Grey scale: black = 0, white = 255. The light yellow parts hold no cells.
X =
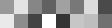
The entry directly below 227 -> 141
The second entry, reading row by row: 227
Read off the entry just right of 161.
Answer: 120
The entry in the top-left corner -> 153
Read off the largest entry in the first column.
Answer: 234

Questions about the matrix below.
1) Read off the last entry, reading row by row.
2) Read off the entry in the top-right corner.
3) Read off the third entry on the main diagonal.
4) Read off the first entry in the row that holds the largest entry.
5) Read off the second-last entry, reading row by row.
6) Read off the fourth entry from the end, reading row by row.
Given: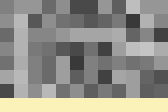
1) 100
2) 150
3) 134
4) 134
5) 94
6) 100

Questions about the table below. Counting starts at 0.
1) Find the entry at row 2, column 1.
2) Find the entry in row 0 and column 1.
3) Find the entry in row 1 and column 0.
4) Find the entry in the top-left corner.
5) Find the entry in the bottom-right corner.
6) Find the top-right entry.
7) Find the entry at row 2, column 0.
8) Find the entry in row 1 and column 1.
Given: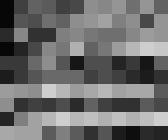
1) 135
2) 64
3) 7
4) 7
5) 36
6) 98
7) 42
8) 85

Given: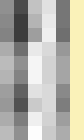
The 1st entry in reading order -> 144
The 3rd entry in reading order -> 194
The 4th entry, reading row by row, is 225
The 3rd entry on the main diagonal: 158
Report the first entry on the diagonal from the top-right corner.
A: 118
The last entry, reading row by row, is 172
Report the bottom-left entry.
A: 187
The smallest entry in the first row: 75
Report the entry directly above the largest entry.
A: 239
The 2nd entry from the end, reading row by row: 202
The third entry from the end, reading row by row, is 253
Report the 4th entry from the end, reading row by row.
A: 144

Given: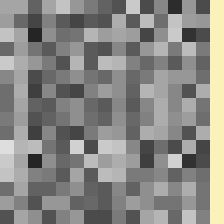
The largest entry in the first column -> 222
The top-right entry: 75
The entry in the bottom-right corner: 129
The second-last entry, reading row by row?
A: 195
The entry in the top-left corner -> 165
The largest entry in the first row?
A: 202
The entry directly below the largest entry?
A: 202
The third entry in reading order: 98
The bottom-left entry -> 82
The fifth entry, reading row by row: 195
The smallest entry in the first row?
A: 44
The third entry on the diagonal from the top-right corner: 202
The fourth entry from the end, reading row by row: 181
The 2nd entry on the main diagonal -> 104
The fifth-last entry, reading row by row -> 165
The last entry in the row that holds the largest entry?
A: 69
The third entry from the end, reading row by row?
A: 104

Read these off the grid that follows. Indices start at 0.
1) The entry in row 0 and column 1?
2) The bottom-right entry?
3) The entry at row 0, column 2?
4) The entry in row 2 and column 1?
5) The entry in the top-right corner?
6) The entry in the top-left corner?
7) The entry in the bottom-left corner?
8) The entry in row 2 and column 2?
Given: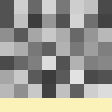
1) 206
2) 220
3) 104
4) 90
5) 74
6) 82
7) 184
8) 166

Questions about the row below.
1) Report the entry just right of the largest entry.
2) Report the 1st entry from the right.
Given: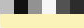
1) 82
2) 44

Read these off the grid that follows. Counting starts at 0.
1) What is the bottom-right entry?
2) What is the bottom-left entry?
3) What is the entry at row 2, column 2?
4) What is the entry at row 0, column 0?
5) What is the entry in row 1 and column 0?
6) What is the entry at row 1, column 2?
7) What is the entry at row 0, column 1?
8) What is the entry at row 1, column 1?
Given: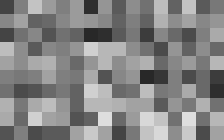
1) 162
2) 83
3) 135
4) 68
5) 135
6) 98
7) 127
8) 162

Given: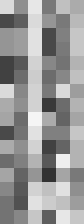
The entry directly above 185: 171
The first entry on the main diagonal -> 218
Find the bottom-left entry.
115
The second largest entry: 239
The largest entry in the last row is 231
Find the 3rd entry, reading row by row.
231
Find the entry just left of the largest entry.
108
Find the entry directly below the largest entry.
225
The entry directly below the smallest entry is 192
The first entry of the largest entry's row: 165
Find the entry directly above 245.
210
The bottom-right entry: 198
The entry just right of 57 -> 108
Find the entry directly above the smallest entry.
88
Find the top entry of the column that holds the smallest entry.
121
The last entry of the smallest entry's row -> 121
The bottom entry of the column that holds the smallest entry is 94
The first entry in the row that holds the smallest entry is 165
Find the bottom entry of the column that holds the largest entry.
198
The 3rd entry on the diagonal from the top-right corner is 73
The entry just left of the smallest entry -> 149
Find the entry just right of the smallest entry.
165
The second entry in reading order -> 143
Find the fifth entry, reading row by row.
192
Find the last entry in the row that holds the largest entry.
165
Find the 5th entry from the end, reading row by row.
135
